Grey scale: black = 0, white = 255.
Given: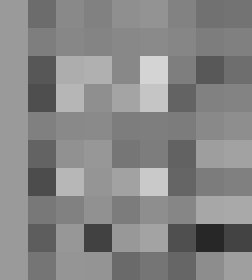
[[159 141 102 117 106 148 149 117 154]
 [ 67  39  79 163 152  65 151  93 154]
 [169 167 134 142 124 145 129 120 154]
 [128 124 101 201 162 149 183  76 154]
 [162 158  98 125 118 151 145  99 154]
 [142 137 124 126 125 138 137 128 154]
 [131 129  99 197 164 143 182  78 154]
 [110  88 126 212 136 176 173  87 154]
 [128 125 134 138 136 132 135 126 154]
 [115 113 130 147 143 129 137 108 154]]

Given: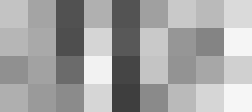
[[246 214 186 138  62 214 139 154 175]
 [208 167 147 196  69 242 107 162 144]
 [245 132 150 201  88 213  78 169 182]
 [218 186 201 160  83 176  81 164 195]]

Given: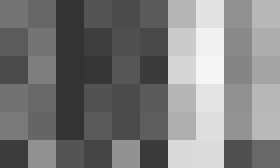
[[104  80 219 218  58 146  68  84 145  60]
 [185 147 222 174  94  74  90  51 101 122]
 [183 144 227 182  90  75  82  51 104 114]
 [164 133 244 214  58  86  54  51 126  74]
 [173 137 241 203  73  79  62  51 116  91]
 [183 144 226 181  90  75  84  51 103 115]]

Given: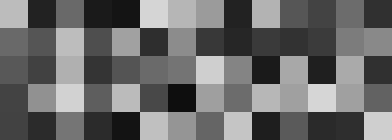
[[207  46  42  90  30 197 101 149 192  19  43 117  43  66]
 [ 98 160 214 160 183 108 159  14  72 187  94 210 145  67]
 [ 48 170  31 168  26 132 207 116 106  84  52 176  65  88]
 [137 124  59  50  58  38  56 140  46 161  78 189  85 105]
 [ 48 108  67  86 179  34 155 182 213  20  26 105  34 188]]

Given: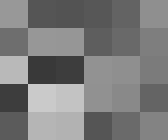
[[131 106  85 178 181  91]
 [100 137 145 195 202  61]
 [123 143 146  61  57 185]
 [126 105  94 150 151 110]
 [143  99  87  83  85 152]]

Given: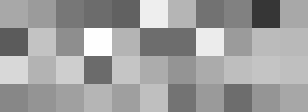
[[167 149 109 154 115 191 159 181 160 148 135]
 [191 196 190 171 148 172 197 107 206 179 216]
 [185 187 155 236 109 109 180 254 142 195  91]
 [168  54 129 114 181 238  97 108 119 155 168]]

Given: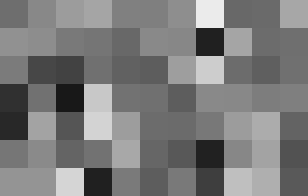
[[ 89 175 191  62 121  93 122  32 213 148 148]
 [ 82 163 135  33  88 102 168 114 100 138 118]
 [ 99 172 156 120 107 108 157 211  85 163  40]
 [127 125 136 137  93 112 114 200  24 113  48]
 [112  95 108 205 158  93  97 112  66  71 123]
 [111 108 165  32 135 137 104 117 121 141 145]
 [167 106 104 235 142 127 128 165 156 136 110]]

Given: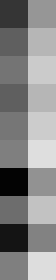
[[221 127]
 [130  20]
 [194 109]
 [146   3]
 [222 127]
 [204 118]
 [182  95]
 [203 116]
 [182  95]
 [150  53]]

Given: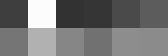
[[139 141 113 134 177 117]
 [ 92  74  53  50 252  62]]
